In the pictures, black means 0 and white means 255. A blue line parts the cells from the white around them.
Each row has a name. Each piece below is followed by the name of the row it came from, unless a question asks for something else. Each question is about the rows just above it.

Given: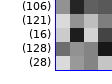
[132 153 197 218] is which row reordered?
(28)
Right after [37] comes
[96]
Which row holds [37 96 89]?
(106)
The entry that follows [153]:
[132]

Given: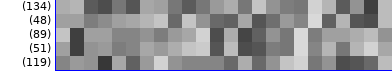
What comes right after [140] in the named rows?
[160]
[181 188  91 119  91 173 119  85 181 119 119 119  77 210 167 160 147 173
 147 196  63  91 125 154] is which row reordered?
(134)
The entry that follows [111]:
[154]
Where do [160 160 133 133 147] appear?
(89)

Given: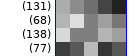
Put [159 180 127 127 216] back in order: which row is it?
(138)
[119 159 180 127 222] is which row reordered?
(68)
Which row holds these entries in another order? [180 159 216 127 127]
(138)
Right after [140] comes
[111]

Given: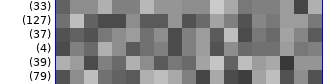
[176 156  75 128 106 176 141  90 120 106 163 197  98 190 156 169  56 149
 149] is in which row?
(39)
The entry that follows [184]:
[149]
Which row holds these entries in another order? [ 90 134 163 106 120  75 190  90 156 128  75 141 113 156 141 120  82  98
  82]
(37)
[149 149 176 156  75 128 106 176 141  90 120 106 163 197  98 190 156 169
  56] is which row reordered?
(39)
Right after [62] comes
[163]

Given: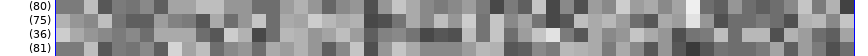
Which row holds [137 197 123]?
(80)
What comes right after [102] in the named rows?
[137]
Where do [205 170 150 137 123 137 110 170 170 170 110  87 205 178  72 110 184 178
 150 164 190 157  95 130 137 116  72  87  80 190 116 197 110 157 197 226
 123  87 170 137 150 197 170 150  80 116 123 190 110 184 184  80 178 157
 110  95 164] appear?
(36)
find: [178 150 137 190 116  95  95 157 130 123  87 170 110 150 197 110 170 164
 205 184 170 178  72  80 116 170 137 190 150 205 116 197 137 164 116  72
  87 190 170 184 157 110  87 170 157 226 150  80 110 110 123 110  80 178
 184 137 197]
(75)
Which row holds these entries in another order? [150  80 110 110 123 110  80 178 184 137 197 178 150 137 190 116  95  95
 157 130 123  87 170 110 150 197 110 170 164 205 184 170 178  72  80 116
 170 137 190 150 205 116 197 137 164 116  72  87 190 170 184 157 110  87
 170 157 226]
(75)
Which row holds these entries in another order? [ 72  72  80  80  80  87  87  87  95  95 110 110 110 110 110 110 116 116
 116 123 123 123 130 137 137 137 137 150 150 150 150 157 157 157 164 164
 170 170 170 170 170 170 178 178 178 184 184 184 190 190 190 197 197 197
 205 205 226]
(36)
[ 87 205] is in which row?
(36)

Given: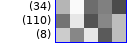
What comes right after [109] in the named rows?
[128]
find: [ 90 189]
(8)
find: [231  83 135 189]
(110)
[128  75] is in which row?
(34)
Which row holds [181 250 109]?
(34)
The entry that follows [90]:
[189]

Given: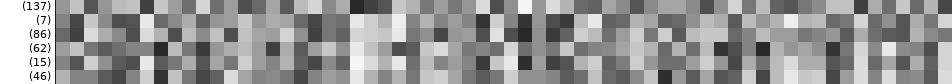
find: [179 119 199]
(46)
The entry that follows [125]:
[206]
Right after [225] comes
[78]
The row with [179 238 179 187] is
(7)

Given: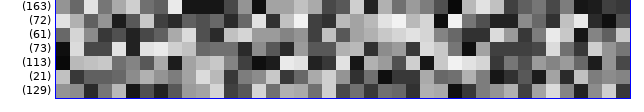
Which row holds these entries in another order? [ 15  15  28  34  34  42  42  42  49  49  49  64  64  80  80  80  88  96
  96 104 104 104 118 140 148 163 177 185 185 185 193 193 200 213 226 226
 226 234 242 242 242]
(72)
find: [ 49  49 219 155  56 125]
(61)
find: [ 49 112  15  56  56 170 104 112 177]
(21)

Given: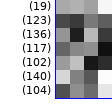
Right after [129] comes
[88]
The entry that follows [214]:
[129]

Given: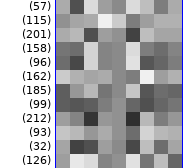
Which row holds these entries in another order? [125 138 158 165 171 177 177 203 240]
(162)
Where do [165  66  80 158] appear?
(32)

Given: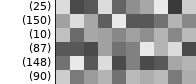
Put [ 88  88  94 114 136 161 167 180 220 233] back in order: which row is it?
(150)
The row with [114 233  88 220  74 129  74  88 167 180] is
(148)
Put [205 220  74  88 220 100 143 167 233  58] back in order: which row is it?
(25)
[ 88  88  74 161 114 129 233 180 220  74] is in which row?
(87)
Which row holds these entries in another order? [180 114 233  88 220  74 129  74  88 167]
(148)
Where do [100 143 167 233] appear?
(25)
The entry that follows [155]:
[180]

